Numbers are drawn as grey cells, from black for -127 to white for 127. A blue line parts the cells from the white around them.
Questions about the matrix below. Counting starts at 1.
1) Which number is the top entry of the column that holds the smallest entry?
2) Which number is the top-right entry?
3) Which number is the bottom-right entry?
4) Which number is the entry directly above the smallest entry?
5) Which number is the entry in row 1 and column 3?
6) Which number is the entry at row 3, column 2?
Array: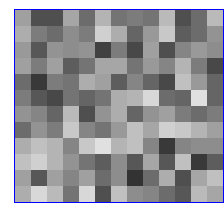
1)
-3
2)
58
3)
38
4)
-40
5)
-48
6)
-40

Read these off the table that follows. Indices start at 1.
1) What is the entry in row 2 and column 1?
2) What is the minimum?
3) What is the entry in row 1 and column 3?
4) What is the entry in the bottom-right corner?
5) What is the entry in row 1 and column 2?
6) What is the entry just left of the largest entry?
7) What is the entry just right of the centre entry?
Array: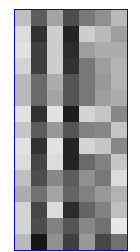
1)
92
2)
-105
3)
36
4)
-14
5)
-34
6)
-14
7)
1

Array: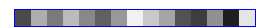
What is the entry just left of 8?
59
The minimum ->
-96

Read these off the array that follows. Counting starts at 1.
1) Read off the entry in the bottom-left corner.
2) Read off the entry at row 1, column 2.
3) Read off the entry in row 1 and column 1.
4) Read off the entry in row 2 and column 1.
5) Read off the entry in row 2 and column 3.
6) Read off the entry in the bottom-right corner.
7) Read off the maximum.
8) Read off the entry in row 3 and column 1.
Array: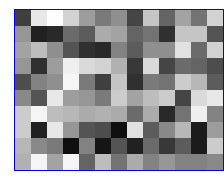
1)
49
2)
104
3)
-64
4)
22
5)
-86
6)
9
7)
125
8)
35

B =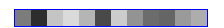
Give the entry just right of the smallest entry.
68
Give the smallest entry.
-82

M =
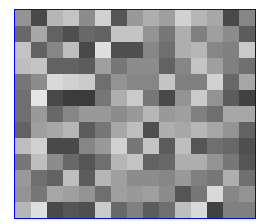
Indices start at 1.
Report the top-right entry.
6
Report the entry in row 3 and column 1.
68
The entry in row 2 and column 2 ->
39
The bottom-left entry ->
54
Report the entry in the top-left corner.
19
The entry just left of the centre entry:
12
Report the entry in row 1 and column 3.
54
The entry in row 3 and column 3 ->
6
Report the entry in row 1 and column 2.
-54
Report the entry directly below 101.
25
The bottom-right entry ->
0
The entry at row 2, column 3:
-29
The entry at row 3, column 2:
-29
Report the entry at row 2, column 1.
-23
